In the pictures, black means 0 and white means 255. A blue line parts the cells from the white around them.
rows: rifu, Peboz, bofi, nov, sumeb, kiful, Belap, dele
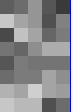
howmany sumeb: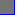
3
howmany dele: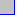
0
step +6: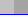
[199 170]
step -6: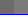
[102 117]
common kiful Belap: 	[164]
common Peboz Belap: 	[164]
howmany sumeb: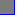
1

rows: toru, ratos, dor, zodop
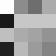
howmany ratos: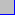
0
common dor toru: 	[171]
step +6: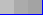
[197 177 169]
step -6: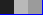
[ 26 179 149]
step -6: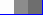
[247 134 104]
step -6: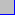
[185]

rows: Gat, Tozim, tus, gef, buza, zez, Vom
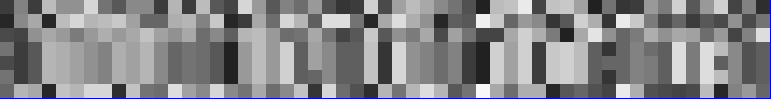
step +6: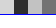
[220  52 200 121]
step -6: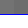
[109 103]
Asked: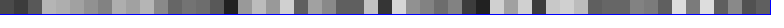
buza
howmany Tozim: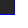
5

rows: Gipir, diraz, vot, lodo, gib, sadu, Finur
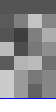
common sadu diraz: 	[134]
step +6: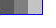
[ 96 133 201]
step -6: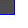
[71]
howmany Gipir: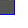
4

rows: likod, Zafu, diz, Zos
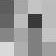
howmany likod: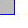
1
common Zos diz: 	[127]

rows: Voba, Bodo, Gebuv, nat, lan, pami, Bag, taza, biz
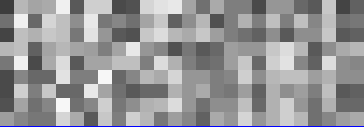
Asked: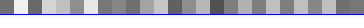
Bodo
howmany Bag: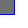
1
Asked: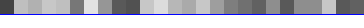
Gebuv

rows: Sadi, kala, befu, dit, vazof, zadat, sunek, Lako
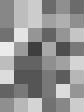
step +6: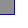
[149]
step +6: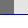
[119 234]
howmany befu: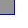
2
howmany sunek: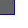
1
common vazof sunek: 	[99]

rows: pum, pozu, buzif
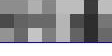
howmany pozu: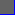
1
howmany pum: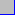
3
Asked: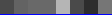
pozu

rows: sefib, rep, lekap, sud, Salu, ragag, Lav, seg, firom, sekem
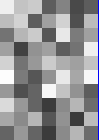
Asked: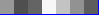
Lav
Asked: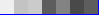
sefib
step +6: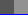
[ 92 152]
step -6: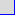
[212]

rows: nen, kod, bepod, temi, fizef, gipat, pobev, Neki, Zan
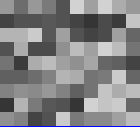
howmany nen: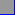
3
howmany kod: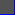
3

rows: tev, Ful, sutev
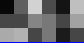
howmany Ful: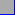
0
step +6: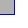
[184]
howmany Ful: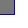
1
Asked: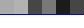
sutev

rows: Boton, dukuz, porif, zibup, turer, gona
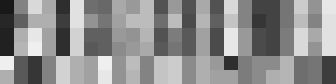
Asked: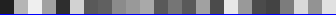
zibup
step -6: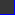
[48]
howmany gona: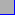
4
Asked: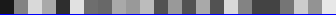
Boton

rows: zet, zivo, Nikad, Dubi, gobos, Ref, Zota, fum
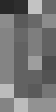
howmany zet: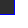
1
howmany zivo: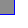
2
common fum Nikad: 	[132]
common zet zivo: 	[104]
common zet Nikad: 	[104]
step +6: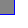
[138]
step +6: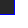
[46]

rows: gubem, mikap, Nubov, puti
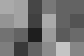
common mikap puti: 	[99]
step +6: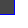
[76]
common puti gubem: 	[99]

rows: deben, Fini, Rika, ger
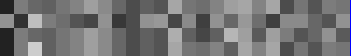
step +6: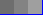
[116 137 165]
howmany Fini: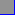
5

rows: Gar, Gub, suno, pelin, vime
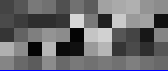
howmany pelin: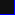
1
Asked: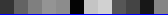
suno
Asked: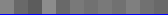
vime
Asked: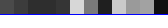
Gub
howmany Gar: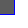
1
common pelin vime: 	[140]

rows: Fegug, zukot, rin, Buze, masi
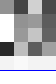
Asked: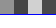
Fegug
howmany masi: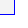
3
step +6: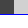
[ 74 215]
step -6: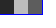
[ 34 183  87]
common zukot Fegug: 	[146]
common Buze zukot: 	[93]
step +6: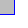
[195]

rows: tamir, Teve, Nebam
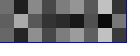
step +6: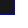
[30]
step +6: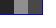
[ 43 149  78]

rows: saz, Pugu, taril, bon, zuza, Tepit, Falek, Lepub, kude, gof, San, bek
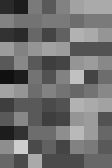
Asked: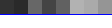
taril
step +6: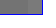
[121 121 128]
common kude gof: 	[156]
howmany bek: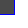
4
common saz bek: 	[170]

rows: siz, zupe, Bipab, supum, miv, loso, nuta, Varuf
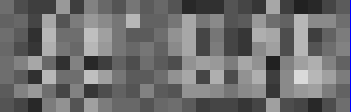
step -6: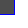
[71]
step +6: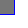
[124]
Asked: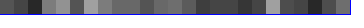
Varuf

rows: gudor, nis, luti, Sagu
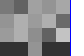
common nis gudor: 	[148]
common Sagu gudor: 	[148]
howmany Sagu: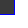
0
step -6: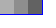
[169 136  92]
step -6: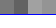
[115  92 155 142]
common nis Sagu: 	[148]
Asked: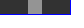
Sagu

